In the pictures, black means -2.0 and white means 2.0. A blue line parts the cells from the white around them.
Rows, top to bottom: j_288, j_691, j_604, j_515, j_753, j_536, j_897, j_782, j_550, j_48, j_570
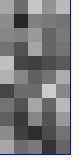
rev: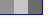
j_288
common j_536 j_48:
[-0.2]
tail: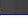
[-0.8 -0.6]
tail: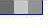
[0.9]
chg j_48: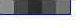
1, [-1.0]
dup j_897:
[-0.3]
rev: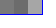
j_570

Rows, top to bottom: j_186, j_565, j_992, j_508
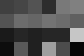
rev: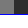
j_186
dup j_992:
[-1.4]

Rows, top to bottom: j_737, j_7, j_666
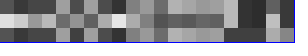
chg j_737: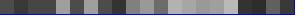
0, [-0.7]
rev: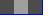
j_737
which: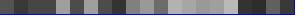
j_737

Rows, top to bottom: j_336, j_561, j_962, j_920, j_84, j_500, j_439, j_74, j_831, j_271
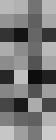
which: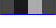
j_74
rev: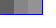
j_561

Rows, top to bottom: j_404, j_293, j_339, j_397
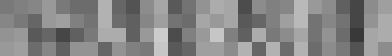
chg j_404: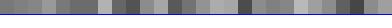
22, [0.4]
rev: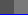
j_397

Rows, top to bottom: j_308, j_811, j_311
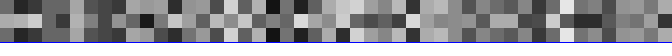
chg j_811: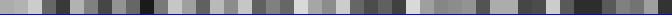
34, [-0.6]
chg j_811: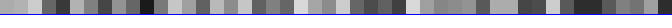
47, [-1.2]
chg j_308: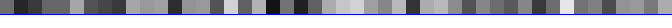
15, [-0.8]

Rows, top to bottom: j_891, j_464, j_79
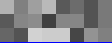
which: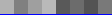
j_891
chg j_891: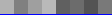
4, [-0.6]
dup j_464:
[0.1]

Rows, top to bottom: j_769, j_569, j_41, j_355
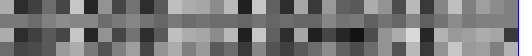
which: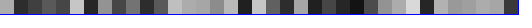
j_41
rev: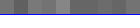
j_569
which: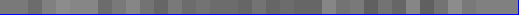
j_569
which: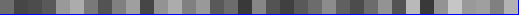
j_355

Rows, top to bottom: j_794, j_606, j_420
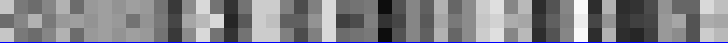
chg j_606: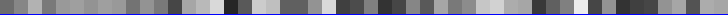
47, [0.4]
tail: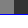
[-0.9  0.1 -0.6  0.6 -0.1  0.2  1.1  1.3  0.7  0.6 -1.1 -0.5  0.0  1.7
 -0.9  0.3 -1.2 -1.0 -0.9  0.4  0.6 -0.7  0.7  0.6]
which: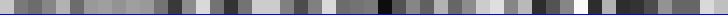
j_794

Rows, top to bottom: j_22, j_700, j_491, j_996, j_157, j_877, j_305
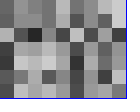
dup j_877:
[-0.6]
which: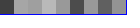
j_996
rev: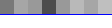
j_305
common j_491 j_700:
[-0.7]
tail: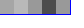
[ 0.6 -0.1]

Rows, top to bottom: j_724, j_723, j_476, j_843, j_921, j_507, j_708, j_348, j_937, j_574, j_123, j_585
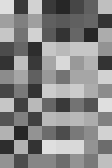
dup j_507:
[0.6]
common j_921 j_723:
[-1.2]
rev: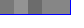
j_585
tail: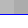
[0.0]
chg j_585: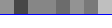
1, [-0.8]

